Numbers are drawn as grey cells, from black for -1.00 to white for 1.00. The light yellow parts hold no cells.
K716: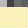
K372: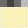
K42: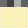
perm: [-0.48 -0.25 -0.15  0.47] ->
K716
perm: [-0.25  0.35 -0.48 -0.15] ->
K42
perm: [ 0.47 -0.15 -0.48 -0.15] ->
K372
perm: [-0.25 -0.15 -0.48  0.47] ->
K716
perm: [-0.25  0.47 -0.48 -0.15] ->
K716

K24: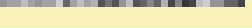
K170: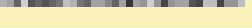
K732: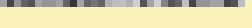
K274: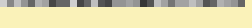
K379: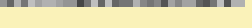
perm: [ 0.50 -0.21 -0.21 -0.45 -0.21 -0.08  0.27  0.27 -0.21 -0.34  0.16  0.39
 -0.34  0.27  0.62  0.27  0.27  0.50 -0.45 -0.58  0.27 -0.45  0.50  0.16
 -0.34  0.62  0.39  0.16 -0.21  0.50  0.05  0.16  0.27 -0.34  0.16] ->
K732
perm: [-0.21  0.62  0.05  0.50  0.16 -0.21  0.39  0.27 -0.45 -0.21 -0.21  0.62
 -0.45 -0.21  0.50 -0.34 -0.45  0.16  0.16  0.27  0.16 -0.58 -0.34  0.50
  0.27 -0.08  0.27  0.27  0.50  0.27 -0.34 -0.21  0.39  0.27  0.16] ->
K274
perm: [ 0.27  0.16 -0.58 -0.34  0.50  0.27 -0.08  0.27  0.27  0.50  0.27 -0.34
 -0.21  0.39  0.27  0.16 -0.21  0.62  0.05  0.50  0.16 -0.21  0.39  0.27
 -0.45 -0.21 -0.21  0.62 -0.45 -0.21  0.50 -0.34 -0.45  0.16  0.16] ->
K274
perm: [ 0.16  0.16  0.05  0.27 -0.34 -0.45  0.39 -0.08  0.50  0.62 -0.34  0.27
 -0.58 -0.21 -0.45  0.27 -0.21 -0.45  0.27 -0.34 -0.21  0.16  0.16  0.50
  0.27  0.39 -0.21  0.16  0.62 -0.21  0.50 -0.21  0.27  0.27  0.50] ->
K274
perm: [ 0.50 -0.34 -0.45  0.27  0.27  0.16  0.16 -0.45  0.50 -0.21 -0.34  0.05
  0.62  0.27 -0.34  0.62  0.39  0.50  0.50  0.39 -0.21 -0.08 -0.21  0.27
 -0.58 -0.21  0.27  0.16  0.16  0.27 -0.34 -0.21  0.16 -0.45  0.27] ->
K732
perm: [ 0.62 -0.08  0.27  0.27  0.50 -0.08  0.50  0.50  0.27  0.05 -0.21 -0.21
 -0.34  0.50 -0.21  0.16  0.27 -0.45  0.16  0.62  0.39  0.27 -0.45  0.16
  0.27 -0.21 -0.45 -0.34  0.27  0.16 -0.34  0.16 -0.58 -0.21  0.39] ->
K170
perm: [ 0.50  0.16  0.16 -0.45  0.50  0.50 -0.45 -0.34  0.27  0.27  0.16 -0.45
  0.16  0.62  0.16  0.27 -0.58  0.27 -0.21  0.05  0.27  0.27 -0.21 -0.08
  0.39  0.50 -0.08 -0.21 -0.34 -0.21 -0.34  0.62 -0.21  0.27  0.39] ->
K170

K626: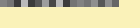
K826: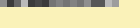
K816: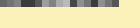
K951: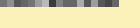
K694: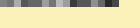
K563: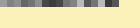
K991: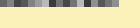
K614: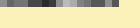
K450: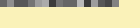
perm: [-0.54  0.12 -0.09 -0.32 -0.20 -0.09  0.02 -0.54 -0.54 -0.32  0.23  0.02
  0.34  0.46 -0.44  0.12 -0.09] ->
K816
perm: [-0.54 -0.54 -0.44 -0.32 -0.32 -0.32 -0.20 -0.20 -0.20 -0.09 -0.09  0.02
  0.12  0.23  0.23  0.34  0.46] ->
K450
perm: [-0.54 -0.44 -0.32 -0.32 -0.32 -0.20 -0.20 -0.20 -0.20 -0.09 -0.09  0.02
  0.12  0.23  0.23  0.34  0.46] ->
K951
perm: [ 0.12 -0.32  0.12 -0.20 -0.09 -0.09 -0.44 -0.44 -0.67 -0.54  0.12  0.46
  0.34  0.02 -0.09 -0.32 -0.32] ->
K614
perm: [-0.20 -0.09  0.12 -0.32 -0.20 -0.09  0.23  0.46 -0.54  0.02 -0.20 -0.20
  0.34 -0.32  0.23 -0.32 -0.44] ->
K951
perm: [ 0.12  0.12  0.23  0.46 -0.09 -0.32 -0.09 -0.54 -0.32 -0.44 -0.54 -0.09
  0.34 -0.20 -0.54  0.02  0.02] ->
K816

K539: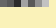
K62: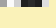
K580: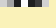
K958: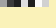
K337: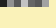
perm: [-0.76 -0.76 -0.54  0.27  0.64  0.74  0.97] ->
K958
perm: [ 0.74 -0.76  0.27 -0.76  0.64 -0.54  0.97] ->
K958
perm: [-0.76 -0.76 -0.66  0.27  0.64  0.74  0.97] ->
K62
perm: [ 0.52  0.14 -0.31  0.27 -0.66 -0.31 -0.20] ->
K539

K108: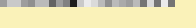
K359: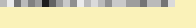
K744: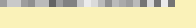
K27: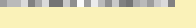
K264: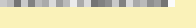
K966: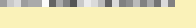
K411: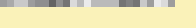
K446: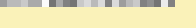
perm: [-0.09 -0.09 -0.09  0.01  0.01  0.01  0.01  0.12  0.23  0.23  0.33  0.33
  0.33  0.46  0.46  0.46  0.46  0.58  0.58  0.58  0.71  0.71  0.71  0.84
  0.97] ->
K446
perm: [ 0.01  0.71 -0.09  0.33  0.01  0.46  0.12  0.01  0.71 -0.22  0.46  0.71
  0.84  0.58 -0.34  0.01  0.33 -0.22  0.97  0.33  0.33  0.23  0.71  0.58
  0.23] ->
K966
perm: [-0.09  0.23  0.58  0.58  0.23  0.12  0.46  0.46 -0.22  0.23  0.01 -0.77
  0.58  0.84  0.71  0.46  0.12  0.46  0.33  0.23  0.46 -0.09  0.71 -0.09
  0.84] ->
K108
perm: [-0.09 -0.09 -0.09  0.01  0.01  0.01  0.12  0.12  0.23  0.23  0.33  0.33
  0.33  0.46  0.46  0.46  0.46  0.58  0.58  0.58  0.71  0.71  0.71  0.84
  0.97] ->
K264
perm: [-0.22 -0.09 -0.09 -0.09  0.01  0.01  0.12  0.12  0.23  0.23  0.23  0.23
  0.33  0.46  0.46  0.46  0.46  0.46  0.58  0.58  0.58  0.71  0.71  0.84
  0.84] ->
K744
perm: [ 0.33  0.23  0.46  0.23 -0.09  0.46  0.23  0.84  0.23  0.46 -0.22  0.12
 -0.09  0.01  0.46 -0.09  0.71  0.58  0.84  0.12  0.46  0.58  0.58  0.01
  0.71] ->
K744

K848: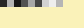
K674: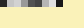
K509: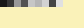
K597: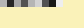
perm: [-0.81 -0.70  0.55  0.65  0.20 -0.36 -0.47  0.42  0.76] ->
K674
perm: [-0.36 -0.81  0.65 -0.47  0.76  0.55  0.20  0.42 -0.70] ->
K674
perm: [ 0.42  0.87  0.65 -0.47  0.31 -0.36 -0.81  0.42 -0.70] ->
K848
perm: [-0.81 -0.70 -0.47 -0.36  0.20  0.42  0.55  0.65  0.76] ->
K674
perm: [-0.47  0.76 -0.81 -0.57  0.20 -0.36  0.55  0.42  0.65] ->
K509
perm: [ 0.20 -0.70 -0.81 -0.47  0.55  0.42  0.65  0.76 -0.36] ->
K674
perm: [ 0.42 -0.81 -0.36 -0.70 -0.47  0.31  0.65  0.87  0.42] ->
K848

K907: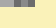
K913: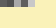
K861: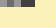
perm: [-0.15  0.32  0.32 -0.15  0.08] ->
K907
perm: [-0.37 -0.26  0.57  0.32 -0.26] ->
K913

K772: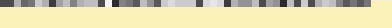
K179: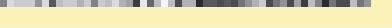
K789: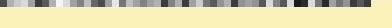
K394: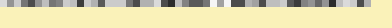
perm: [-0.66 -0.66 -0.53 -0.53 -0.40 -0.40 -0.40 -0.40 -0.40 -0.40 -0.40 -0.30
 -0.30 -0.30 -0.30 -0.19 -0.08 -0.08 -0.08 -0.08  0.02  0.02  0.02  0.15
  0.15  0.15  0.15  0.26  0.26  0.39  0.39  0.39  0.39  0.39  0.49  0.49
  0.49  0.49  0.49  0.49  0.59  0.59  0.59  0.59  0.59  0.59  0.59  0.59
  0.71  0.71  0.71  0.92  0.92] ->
K394
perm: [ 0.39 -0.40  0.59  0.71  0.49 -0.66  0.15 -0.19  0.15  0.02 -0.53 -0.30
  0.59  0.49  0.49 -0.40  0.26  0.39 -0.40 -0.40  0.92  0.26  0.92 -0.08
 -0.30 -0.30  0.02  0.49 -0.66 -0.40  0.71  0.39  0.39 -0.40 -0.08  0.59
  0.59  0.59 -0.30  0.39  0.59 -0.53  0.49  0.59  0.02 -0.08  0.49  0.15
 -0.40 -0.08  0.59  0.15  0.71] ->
K394
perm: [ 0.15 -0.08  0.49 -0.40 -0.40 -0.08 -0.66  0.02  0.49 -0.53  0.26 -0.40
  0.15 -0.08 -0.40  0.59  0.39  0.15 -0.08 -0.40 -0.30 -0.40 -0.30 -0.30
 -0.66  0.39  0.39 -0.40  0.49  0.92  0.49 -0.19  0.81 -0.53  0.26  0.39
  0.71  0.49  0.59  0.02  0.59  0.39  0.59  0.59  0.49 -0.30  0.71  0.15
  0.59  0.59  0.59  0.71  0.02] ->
K179
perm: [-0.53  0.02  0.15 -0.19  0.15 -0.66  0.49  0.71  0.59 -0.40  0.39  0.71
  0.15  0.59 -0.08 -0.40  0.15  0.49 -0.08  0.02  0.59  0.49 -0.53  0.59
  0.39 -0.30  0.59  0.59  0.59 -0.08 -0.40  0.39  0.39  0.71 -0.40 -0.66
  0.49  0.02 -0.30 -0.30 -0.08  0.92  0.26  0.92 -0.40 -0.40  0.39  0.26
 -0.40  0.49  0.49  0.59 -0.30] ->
K394
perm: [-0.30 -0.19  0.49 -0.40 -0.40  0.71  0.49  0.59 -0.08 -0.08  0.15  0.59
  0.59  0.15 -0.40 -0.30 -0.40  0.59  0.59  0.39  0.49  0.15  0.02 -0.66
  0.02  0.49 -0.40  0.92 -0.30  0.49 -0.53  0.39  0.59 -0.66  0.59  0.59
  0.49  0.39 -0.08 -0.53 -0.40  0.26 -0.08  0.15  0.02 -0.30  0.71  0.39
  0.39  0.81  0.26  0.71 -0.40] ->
K179

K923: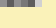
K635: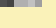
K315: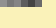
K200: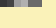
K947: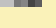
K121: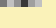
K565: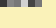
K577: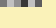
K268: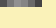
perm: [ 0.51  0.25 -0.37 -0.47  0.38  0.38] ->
K635
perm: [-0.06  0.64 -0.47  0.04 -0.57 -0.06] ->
K565
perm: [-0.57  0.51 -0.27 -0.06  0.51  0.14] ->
K577
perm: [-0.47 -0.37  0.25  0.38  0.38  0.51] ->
K635
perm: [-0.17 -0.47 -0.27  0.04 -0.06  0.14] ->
K315
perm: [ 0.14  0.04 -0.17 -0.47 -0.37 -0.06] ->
K268

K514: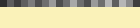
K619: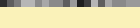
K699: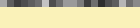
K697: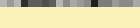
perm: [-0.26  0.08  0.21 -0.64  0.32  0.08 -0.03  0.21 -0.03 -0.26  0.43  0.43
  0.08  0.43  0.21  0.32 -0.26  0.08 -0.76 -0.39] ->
K697
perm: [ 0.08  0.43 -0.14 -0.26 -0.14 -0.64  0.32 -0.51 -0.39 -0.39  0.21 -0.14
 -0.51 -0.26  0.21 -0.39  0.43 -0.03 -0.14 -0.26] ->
K514
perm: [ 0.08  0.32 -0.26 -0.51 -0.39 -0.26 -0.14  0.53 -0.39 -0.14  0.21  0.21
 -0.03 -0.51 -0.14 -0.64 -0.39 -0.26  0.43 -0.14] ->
K699
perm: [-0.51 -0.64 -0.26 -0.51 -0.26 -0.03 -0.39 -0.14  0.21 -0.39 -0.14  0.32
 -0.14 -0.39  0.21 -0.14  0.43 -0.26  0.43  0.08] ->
K514
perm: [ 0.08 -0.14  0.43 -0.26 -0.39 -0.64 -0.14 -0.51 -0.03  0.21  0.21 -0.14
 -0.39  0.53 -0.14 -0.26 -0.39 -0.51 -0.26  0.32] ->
K699
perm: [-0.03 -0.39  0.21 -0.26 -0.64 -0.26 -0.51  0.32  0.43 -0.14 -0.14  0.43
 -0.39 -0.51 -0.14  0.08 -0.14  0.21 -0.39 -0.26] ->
K514

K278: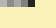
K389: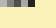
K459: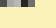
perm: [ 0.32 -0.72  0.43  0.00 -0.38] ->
K389
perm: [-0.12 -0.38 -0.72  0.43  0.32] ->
K459

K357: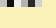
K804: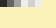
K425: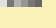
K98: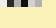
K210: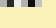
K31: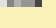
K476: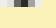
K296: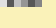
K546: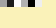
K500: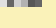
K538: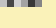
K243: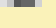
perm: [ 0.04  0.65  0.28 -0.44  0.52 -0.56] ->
K538
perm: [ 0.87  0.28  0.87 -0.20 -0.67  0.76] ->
K476
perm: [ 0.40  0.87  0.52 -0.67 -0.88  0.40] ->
K210
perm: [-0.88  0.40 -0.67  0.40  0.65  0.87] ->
K98
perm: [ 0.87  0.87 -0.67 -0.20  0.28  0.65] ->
K804
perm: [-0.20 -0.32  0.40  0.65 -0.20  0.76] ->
K500

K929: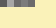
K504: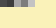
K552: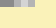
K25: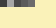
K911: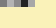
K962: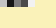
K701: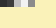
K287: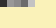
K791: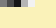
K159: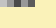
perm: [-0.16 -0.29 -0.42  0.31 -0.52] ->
K25
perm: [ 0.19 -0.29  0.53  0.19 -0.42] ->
K159
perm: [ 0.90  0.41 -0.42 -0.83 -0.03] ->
K791
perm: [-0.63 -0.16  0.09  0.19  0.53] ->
K287

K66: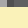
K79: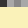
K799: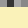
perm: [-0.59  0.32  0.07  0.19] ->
K799
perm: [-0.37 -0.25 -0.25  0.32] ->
K66
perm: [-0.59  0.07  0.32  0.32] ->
K79
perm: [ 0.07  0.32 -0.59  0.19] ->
K799

